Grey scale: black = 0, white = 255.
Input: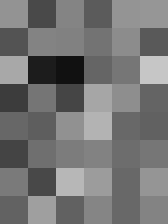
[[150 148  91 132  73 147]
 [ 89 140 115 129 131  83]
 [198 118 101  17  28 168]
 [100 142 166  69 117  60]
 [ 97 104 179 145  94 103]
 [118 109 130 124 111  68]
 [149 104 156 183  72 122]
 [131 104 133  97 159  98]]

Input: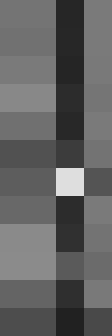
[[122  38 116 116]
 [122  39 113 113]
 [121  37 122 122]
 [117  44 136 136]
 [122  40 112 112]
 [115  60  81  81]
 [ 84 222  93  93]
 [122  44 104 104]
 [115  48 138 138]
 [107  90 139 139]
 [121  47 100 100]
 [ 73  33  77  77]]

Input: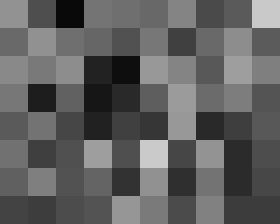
[[201  90  74 132 104 111 116   9  78 146]
 [ 91 141 105  64 119  81 102 111 145 105]
 [127 158  88 132 152  14  34 141 121 137]
 [ 84 125 107 155  94  41  22  97  29 119]
 [ 88  62  41 152  54  64  33  70 115  90]
 [ 77  43 147  70 202  79 158  80  63 113]
 [ 71  43 115  47 145  50 100  82 127  96]
 [ 60  60 129  75 122 150  83  76  61  67]]

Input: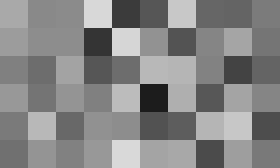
[[123 100 102 200  86  59 216 139 137 169]
 [117 165 133  83 146 214  52 141 141 156]
 [100  67 130 181 184 109  86 163 109 128]
 [133 164  87 175  28 188 128 148 116 152]
 [ 77 199 181  93  82 141 145 104 184 122]
 [121 158  75 168 164 217 152 129 148 112]]

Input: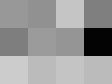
[[127 197 145 152]
 [  3 149 155 126]
 [187 196 187 204]]

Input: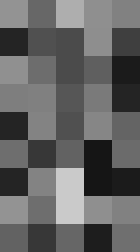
[[129 143 174 103 147]
 [ 63 142  75  80  36]
 [ 27  95  75 109 144]
 [ 36 122  86 128 126]
 [100 134  80 131  36]
 [107  21  98  55 110]
 [ 27  21 202 131  36]
 [129 143 202 110 147]
 [111  29 102  55  98]]

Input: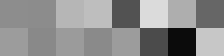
[[102 174 219  82 190 182 140 141]
 [199  11  75 156 138 155 137 156]]

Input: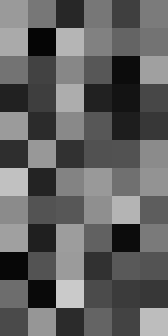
[[123  63 119  39 119 154]
 [115 100 129 181   5 170]
 [160  12  87 135  66 115]
 [ 71  19  33 173  62  33]
 [ 55  29  87 137  43 155]
 [139  82  81  49 152  46]
 [147 112 153 131  35 193]
 [ 93 180 143  87  83 139]
 [122  12  97 157  31 160]
 [ 83  89  49 155  83   7]
 [ 55  59  75 202   9 109]
 [189  67 100  43 150  74]]
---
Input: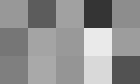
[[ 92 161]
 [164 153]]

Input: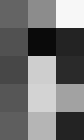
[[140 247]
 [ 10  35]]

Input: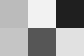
[[242  31]
 [ 86 225]]

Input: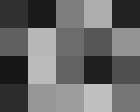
[[ 26 126]
 [184 108]]

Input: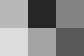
[[ 38 132]
 [164  89]]

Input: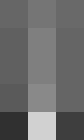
[[117 105]
 [127 101]]
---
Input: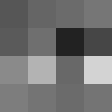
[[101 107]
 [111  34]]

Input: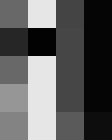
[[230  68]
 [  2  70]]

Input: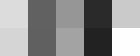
[[ 97 150]
 [ 96 163]]

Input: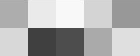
[[234 248]
 [ 64  77]]

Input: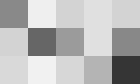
[[239 211]
 [102 155]]

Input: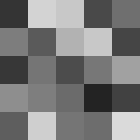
[[211 200]
 [ 90 178]]
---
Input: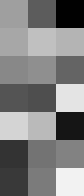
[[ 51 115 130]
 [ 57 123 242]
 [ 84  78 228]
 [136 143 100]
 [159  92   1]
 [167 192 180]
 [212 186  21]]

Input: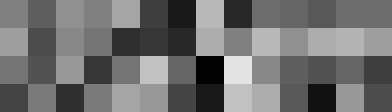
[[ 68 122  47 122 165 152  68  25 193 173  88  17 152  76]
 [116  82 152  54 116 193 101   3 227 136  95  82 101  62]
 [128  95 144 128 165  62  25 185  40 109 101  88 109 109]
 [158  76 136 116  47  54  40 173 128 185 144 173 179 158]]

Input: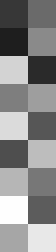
[[ 30 138]
 [ 55 106]
 [ 78 189]
 [126 158]
 [166 232]
 [182 119]
 [211  42]
 [219  86]
 [254  92]]

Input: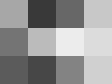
[[ 91  71 131 208]
 [116 187 236 220]
 [167  57 103 200]]

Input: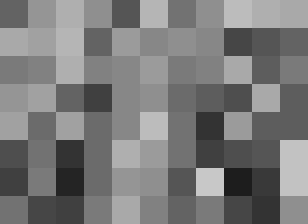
[[ 64 122  36 107 149 143  85 200  29  57 194]
 [ 78 114  51 107 175 155 114  64  78  85 194]
 [ 99 149 175 143  85 181 114 143 188 175 169]
 [114  70  64 122 169 129  99 122  70  51 143]
 [122 129 175 129 135 155 122 129 169  93 122]
 [149 161  99  64 135 143 107  93  78 169  93]
 [161 107 161 107 135 188 114  51 155  93  93]
 [169 161 181  99 155 135 143 135  70  85  99]]

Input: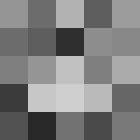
[[ 59 199 207 186 102]
 [ 82  40 114  74 121]
 [108  94  47 141 135]
 [127 149 193 127 170]
 [149 108 178  94 156]]

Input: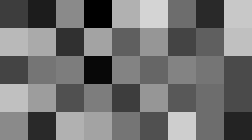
[[ 61  28 138   0 177 212 109  41 200]
 [ 68 117 125   8 131 102 131 117  74]
 [138  41 177 163 117  80 206 109  35]
 [185 170  48 163  95 150  68  95 192]
 [192 157  80 125  61 150  88 109  74]]
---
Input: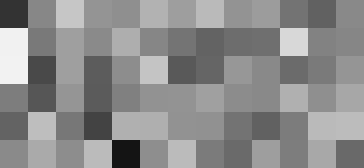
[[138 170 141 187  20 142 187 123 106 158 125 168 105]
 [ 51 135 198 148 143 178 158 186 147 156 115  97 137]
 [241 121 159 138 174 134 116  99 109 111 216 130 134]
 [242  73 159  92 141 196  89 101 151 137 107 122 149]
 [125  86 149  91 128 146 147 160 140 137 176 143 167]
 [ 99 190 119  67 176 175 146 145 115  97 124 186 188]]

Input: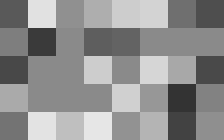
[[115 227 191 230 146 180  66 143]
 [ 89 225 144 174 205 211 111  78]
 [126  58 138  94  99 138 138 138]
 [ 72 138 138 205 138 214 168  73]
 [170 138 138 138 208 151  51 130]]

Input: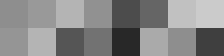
[[149 180  85 114  40 170 142  63]
 [142 153 180 145  76 101 193 203]]

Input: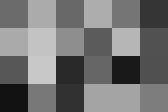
[[ 18 120  49 164 164 125]
 [107 171 104 173 117  53]
 [170 195 142  91 182  81]
 [ 87 200  41 102  25  80]]

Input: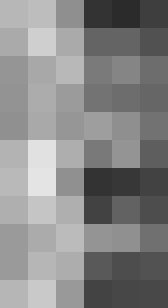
[[182 201 153  67  71  72]
 [183 189 143  51  43  62]
 [170 207 170 100 100  81]
 [149 168 184 122 133 109]
 [147 172 155 115 109 102]
 [144 169 150 158 143 114]
 [179 225 174 121 148  94]
 [185 228 144  51  55  66]
 [175 197 175  66  98  77]
 [154 171 187 148 144 112]
 [154 182 173  89  77  82]]

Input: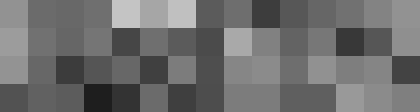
[[ 82  97  92  30  51 107  63  77 124 124  95  95 153 139 127]
 [146 107 104 111 196 166 192  91 110  61  87 102 113 131 146]
 [156 113 102 117  70 111  91  75 169 129  99 119  56  86 143]
 [147 103  60  85 103  64 124  78 134 139 110 145 126 133  67]]
